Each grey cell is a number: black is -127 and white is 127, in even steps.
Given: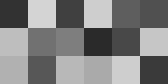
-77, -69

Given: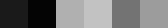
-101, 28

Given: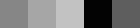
6, -33

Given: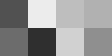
-46, 15

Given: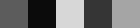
-35, 37

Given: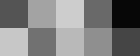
-43, -58

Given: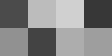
-52, 30
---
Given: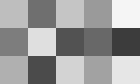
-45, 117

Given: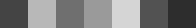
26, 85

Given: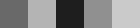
-97, 74

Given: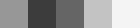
-26, 116

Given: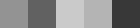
74, 74

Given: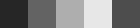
46, 103

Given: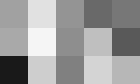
14, 117

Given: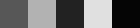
-93, 96

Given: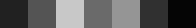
-21, 72

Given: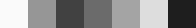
-20, 122
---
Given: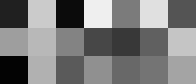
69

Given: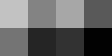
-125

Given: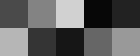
25

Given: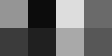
-40

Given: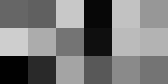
51

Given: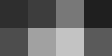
-37

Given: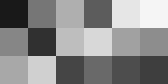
13
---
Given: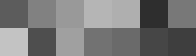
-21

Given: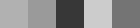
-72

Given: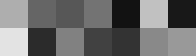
-76

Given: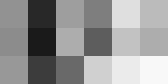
80

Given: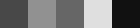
-25

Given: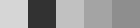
65
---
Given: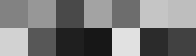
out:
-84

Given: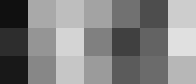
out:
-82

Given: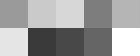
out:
-26

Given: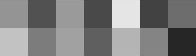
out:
-54

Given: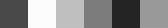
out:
-3

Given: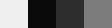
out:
-3
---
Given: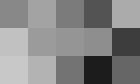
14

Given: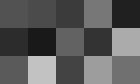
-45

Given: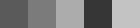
-4

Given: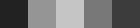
-7

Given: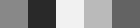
8

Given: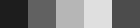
-30

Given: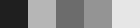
20
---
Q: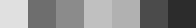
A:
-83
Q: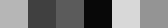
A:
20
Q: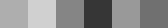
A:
-15
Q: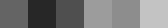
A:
67
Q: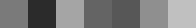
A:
64
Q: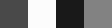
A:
2
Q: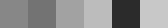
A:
72
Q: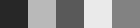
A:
2
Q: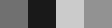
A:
18
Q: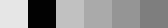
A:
-1
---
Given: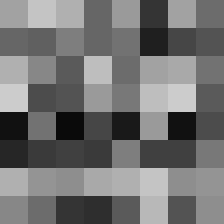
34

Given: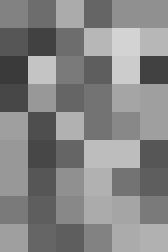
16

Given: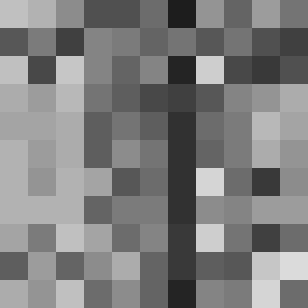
28

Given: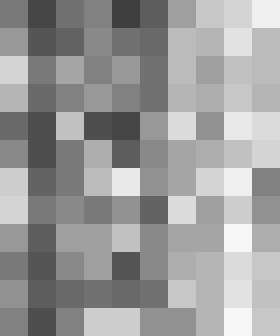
84

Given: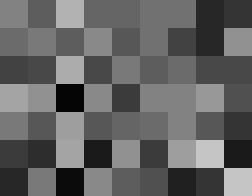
-88
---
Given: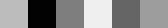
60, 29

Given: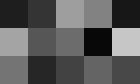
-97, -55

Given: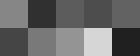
6, -95

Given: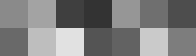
10, -2

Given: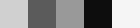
80, 117

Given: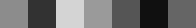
12, -26

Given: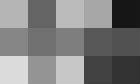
53, -76
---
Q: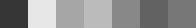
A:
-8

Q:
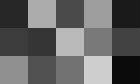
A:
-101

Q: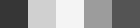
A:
-43

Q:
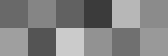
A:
11

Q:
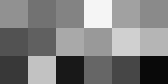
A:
10

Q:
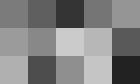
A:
21

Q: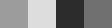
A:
-15
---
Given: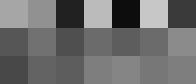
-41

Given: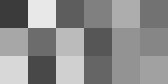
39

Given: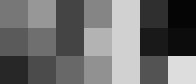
-37

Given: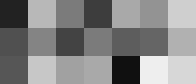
-47

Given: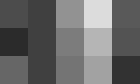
-84

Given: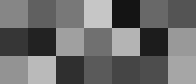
-73

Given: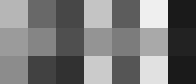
27

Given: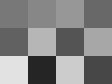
-30
